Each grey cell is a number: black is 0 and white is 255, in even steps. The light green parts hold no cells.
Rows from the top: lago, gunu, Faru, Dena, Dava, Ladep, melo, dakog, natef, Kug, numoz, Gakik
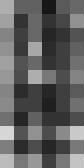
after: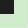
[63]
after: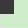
[167]
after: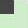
[145]
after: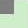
[44]

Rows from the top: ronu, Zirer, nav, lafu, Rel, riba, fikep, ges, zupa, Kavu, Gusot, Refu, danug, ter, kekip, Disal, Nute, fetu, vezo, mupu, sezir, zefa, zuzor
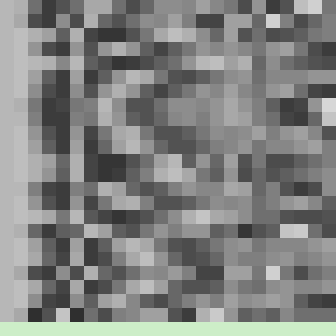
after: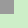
[127]
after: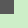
[68]

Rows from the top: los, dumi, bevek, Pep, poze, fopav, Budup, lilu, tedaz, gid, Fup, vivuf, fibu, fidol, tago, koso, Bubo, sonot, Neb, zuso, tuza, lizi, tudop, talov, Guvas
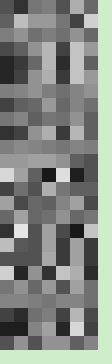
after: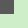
[82]
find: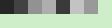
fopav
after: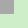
[58]
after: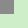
[132]

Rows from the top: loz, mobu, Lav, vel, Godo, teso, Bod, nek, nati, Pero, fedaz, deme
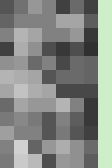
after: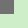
[151]
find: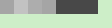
Bod
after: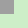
[129]
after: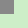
[121]
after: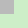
[78]

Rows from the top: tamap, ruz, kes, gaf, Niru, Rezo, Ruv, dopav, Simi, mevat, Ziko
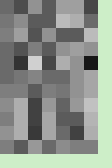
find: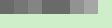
Rezo
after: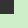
[208]
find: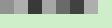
mevat
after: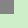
[106]
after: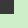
[166]
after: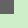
[152]

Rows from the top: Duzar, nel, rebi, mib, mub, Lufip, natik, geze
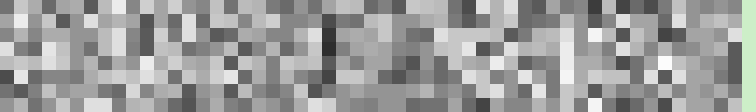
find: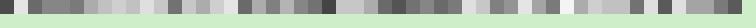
Lufip
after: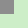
[164]
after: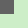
[122]
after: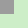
[180]
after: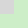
[134]

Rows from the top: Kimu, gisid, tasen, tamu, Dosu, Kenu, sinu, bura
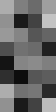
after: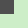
[113]
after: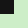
[133]
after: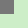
[40]
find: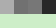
sinu

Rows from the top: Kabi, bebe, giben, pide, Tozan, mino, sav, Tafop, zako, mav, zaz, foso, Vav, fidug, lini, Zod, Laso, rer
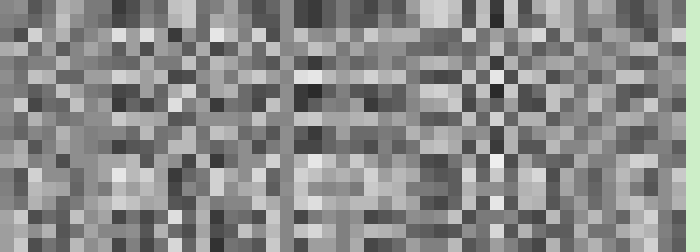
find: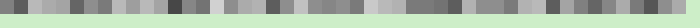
fidug
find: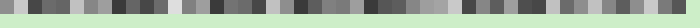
Tafop
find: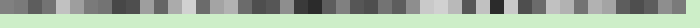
sav
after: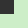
[115]
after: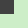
[86]
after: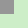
[101]

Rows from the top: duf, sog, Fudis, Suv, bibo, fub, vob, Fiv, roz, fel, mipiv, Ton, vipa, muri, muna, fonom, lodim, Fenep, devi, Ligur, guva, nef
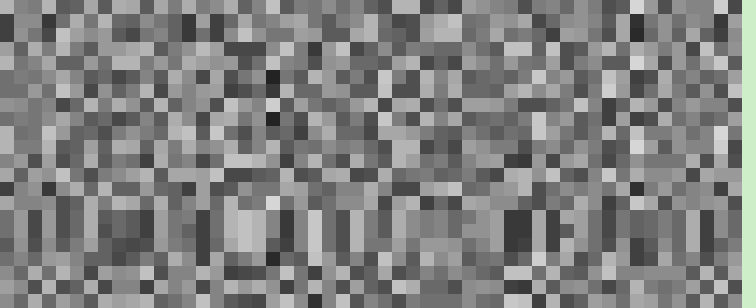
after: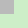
[159]
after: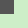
[132]

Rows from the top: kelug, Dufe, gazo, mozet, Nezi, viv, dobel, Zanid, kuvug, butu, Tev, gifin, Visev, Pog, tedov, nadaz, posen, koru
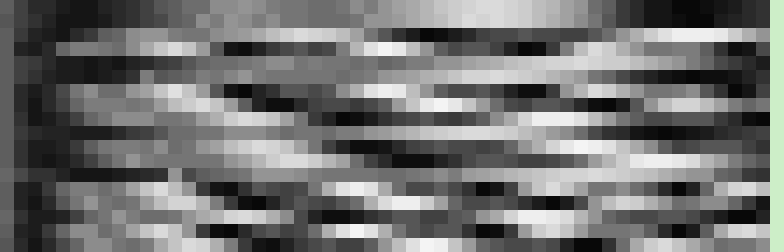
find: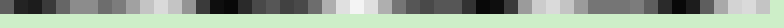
posen
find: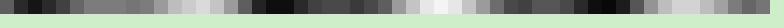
Zanid
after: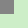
[148]
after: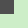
[65]

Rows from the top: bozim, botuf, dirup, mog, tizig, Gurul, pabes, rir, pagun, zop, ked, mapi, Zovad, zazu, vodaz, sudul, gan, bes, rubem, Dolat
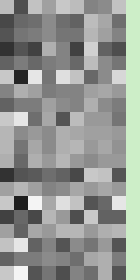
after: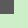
[110]
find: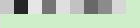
Gurul

